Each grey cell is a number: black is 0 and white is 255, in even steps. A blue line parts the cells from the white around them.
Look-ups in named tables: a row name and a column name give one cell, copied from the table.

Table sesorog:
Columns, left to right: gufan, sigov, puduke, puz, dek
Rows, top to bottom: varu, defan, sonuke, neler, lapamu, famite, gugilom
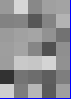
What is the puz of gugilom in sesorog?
91
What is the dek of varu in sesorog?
163
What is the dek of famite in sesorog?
126
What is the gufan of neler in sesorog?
158
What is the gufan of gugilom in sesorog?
207
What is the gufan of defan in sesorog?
130
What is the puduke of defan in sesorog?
87
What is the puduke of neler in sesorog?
134
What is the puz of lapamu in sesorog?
212
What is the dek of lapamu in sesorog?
145
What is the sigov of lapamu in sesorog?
201
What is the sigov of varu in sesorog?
214
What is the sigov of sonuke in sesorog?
161
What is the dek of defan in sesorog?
179
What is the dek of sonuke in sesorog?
114
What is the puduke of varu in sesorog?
136
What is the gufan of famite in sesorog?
50
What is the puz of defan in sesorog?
132
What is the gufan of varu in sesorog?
153
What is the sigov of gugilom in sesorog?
125
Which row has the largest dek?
defan

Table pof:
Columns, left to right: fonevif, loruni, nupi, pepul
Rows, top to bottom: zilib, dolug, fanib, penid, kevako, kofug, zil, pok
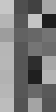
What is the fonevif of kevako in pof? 183
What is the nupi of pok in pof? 164
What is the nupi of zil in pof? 105
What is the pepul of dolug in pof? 29
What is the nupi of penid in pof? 117
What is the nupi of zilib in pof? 65
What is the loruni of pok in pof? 83
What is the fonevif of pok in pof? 189
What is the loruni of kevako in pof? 86
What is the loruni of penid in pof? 87
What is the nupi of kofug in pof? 31
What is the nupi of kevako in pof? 45
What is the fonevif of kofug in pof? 178
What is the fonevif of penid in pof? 182
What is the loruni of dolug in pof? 87
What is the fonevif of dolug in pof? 181
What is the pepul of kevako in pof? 167
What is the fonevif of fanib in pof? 157
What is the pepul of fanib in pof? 116
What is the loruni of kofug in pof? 88
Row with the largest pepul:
kofug

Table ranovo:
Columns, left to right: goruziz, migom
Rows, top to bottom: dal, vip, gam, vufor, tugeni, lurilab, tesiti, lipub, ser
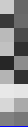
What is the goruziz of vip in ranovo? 57
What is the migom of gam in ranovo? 74
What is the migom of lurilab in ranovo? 50
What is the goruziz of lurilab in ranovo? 180
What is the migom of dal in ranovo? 103
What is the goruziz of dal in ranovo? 204
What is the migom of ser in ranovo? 119

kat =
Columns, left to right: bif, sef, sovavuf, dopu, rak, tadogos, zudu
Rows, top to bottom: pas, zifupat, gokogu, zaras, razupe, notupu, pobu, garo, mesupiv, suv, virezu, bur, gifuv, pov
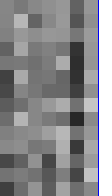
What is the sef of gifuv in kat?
124
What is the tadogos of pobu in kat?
63
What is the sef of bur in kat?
97
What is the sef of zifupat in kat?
183
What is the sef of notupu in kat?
169
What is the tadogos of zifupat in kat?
84
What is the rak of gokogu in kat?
149
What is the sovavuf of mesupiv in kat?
135
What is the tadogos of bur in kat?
101
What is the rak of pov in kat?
163
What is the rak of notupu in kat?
102
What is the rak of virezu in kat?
176

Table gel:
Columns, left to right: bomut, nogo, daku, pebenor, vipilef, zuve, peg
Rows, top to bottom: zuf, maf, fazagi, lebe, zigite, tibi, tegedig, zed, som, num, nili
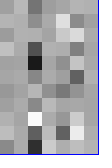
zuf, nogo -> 184
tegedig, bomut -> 152
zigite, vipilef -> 144
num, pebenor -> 188
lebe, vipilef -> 174
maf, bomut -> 180
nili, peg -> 179
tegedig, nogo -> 163
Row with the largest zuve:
num

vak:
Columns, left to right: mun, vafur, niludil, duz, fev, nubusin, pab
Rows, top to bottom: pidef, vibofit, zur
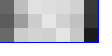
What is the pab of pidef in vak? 58
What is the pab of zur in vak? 27
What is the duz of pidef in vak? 222
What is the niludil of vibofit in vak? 205
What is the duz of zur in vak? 208
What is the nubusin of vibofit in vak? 193

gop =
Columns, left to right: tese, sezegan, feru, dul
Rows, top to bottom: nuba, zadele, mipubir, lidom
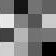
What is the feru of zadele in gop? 84
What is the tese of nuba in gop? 112
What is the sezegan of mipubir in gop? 181
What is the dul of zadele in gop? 203
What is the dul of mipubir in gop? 119
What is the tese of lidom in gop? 207
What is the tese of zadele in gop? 231
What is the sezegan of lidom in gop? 164
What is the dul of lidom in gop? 2
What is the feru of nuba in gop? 115
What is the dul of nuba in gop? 96
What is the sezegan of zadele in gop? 129
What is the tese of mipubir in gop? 65
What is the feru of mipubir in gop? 114
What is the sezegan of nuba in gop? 20
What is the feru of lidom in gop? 94
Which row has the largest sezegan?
mipubir

